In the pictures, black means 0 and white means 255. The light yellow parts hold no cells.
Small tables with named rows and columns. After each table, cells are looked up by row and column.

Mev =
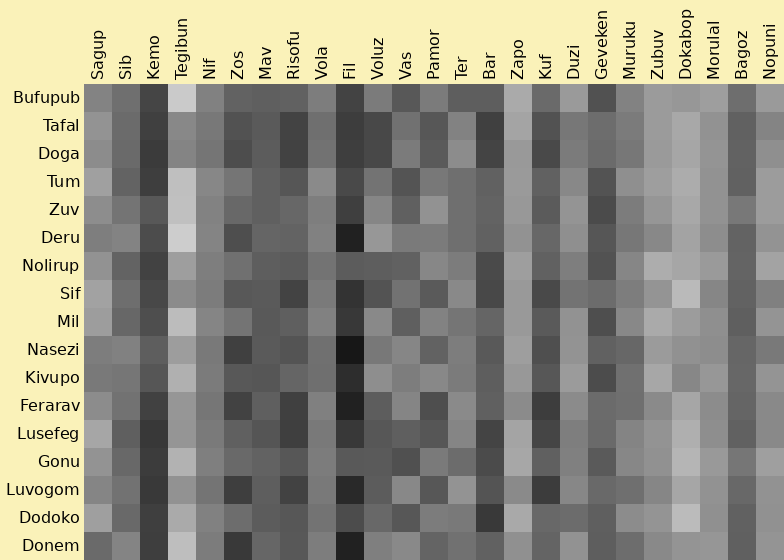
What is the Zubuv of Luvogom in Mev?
134
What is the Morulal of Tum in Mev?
146
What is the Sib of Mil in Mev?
103
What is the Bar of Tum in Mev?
97
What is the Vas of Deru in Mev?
122
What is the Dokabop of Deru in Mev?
163
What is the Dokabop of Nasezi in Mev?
145
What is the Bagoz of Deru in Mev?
99
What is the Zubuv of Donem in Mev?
137
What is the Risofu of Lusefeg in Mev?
63
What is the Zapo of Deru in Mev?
146
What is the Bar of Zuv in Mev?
99
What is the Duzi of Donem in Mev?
146
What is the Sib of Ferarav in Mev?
114
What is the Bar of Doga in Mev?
68
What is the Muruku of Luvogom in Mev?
111

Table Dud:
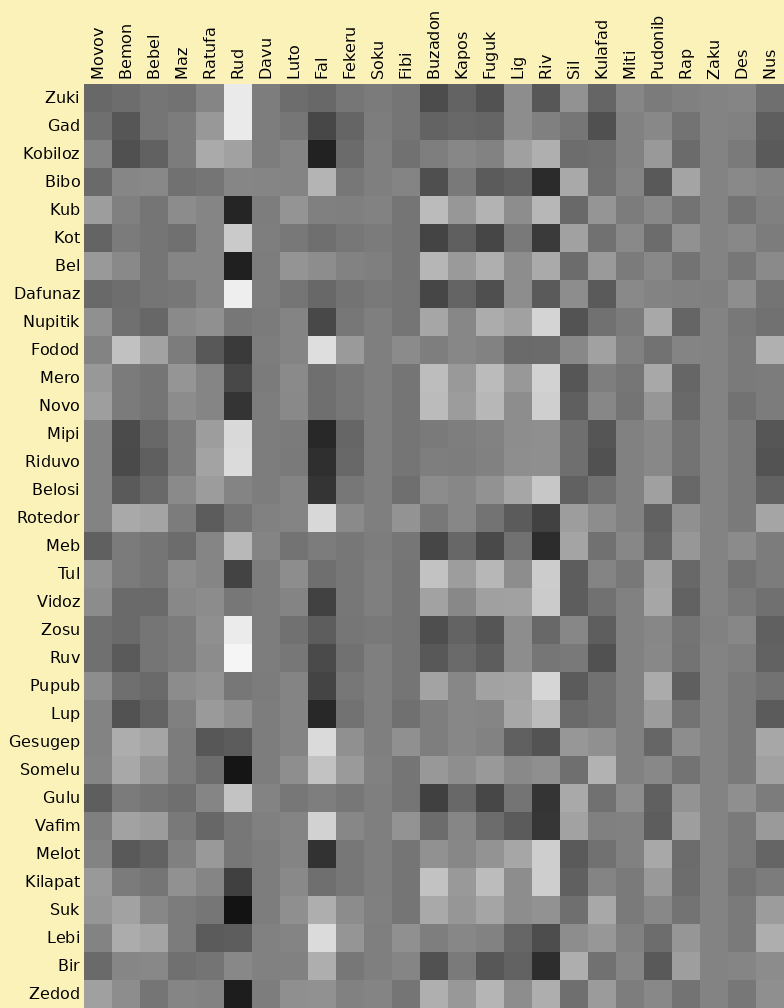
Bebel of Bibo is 136
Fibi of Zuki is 117
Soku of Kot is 123
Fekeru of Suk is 140
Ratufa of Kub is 133
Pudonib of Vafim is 93
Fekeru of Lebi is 149
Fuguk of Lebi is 130
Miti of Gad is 129
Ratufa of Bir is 116
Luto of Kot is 120
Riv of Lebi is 77
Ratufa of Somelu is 109
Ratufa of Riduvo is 163
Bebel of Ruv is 117
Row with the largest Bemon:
Fodod

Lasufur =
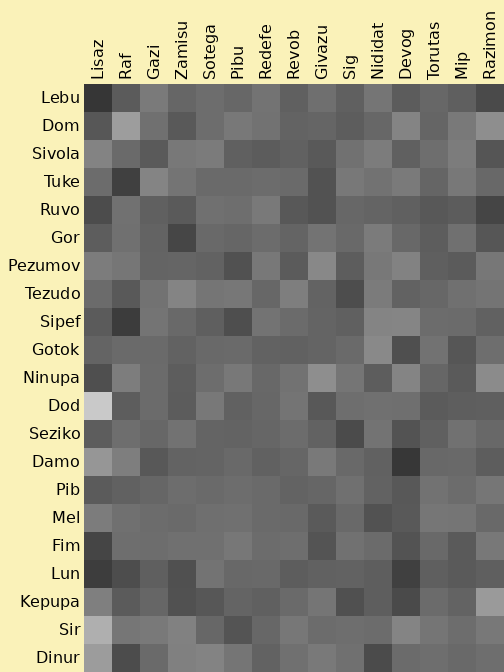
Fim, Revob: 110
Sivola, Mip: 124
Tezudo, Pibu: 119
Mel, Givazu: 90
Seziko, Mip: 113
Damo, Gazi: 88

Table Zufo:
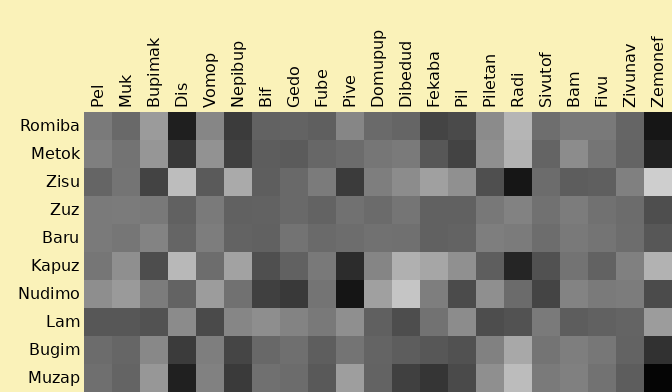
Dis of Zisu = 189
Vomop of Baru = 125
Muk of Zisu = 116
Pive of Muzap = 158
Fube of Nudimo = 116
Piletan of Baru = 126
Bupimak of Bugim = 136
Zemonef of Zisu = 206
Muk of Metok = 115
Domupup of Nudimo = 160
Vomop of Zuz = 122
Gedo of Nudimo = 57
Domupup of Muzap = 99
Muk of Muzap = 100
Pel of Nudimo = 142
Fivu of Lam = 97
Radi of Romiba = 181
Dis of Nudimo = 99
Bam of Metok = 140
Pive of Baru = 109
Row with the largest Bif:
Lam

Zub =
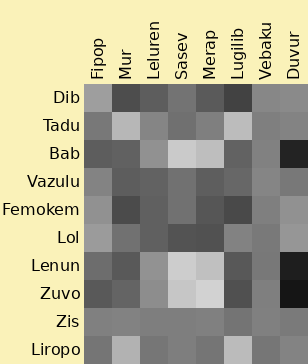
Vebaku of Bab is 129
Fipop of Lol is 155
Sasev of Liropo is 126
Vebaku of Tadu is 127
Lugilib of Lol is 130
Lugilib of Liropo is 187
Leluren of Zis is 126
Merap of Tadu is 127
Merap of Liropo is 117
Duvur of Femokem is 145
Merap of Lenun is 192
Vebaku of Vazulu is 133
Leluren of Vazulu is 98
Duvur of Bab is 35
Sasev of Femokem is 113
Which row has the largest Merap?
Zuvo

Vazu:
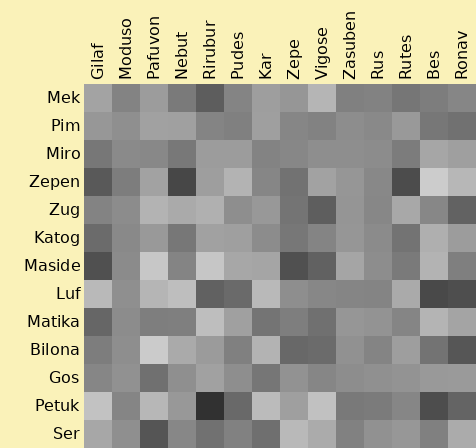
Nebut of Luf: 190
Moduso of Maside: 139
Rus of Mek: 130
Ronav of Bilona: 86
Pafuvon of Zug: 179
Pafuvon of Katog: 153
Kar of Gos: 118
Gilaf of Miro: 119
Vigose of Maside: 97
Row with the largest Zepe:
Ser

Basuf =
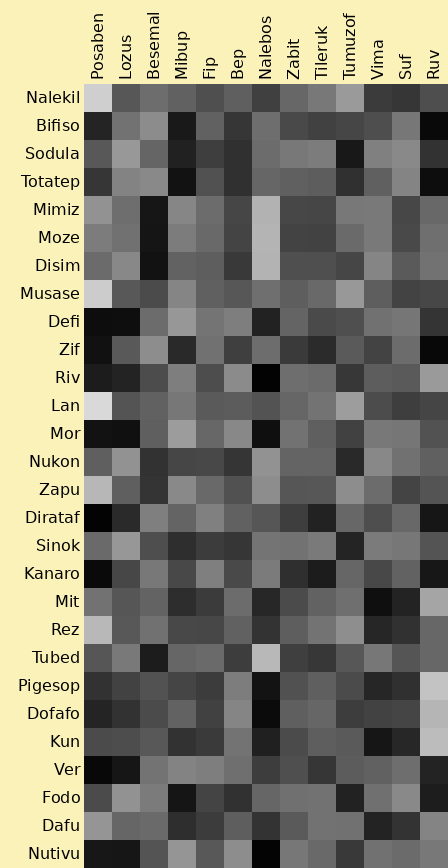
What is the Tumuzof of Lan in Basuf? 157
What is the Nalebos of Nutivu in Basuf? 4
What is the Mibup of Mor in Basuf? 156
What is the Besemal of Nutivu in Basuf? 84
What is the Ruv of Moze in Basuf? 111
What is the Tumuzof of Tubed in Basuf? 87
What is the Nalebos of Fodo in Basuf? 102
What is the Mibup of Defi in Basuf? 151
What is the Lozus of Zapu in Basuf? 95
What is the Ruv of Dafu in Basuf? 132
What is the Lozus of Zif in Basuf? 89
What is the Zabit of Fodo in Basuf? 112
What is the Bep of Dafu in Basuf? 94
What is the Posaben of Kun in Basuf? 75

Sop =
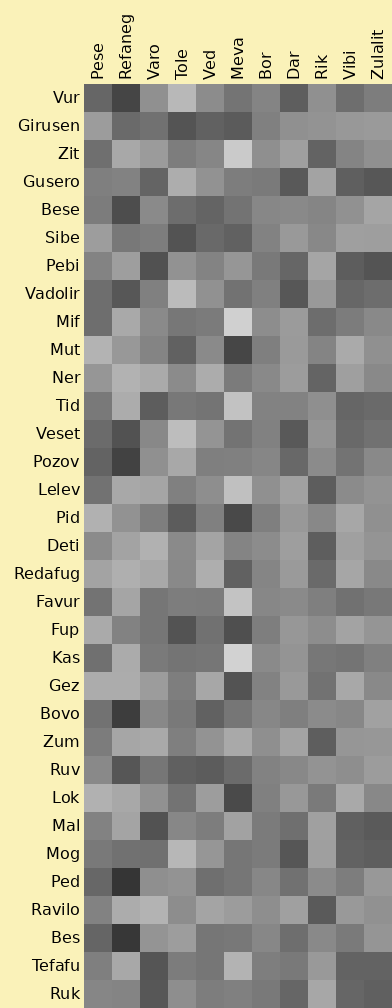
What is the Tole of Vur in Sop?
184
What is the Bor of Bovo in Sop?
135
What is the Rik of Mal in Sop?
160
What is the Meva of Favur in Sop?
195
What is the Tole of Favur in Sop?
125
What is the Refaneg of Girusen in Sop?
106
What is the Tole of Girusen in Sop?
84
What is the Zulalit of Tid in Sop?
106
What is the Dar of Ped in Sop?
113

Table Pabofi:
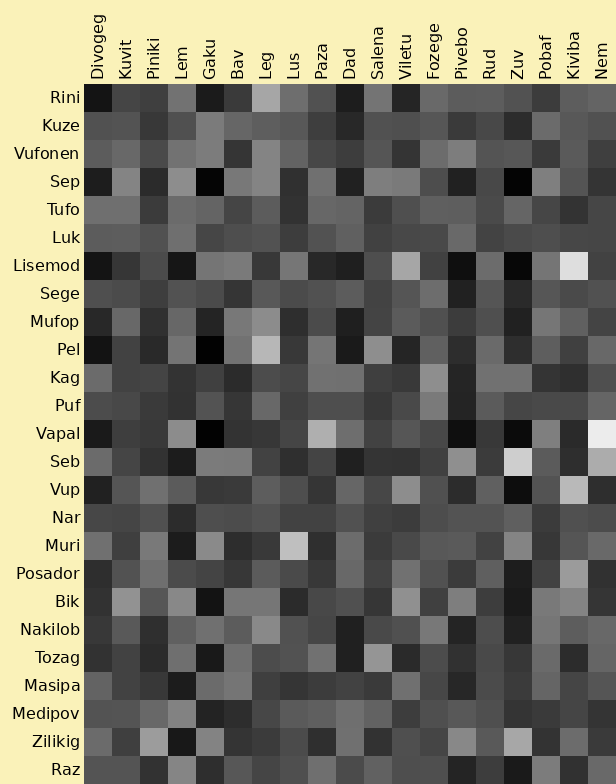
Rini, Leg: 166
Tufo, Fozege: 95
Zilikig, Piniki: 156
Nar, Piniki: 80
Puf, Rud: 91
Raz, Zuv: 26
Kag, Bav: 43
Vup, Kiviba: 185
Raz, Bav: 87
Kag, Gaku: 64
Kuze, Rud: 72
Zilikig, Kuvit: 63
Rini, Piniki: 63
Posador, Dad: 104
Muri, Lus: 191
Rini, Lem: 114
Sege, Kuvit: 75

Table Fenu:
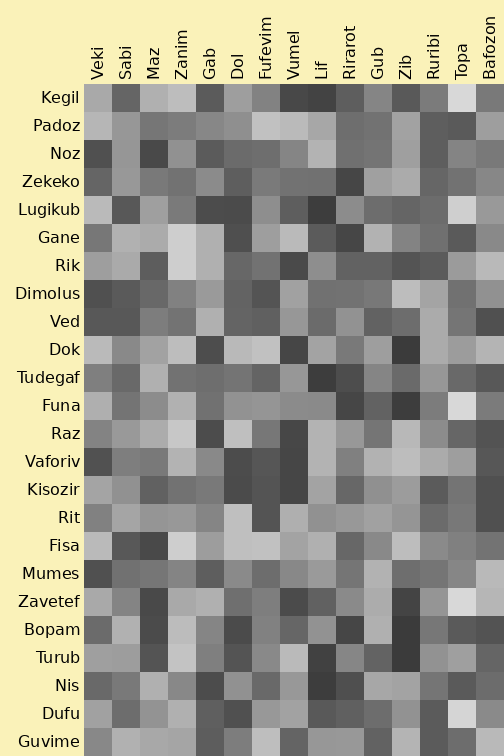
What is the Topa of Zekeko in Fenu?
114
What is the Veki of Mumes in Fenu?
80
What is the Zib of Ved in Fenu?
109
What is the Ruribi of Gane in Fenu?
112
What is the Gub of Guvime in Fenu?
98
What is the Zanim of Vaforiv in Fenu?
179
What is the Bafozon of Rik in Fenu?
185
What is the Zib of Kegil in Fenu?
89
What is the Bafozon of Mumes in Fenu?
185
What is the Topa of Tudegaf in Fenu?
105
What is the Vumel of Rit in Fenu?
175
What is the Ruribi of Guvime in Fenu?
91
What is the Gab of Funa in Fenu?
113
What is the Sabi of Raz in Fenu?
153
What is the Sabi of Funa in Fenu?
116
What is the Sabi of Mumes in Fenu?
113

